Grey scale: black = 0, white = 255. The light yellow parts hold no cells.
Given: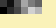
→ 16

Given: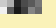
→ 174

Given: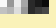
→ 151

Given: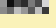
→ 16

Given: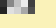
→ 136

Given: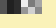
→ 33

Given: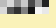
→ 217

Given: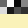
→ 250
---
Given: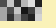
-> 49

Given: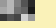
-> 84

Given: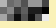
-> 94

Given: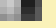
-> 160

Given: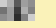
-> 158

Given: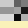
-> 219
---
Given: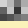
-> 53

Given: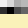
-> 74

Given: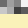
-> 64

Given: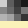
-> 64

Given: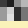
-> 45

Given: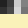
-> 215

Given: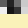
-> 51

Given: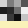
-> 110

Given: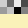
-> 2
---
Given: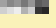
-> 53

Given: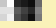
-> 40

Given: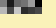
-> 59

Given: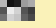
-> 85

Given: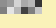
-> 127

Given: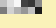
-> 193

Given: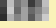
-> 132

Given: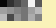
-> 160
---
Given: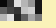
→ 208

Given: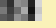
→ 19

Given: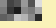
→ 122

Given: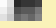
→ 90

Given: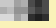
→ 63

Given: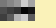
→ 6
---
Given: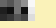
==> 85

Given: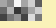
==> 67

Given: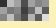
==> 178

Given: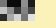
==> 212

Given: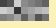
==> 151

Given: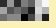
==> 71

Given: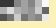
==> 148
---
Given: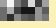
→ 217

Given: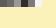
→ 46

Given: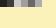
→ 159

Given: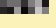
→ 126

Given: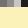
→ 142

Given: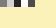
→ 38

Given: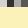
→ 49

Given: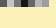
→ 103
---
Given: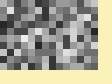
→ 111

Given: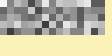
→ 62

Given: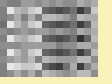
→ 141

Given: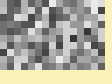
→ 98

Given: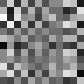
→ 67
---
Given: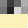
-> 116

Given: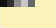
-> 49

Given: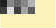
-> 222

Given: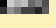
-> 65

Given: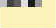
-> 94

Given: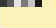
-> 227

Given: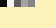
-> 244

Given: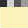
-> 45

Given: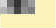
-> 154

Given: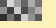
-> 62
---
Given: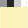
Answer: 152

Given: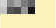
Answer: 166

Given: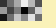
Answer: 210

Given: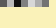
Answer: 172

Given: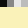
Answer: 135

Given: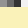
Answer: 104
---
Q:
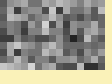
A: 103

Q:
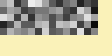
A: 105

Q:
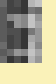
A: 91

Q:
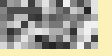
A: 133

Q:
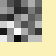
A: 160

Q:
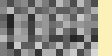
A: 138
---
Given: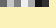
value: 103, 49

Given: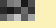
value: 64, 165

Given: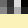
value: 105, 31

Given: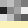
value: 176, 91

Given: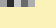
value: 162, 174

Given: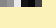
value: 135, 67

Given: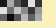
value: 25, 169
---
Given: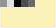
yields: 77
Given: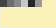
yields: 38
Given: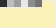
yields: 140
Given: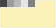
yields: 229
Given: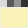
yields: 146
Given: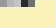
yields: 42
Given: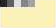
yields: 134
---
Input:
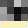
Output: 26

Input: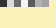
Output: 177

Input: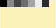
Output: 236

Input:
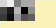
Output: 83

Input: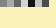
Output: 196

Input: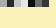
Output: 110

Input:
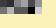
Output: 5

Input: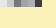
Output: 174

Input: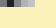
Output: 178
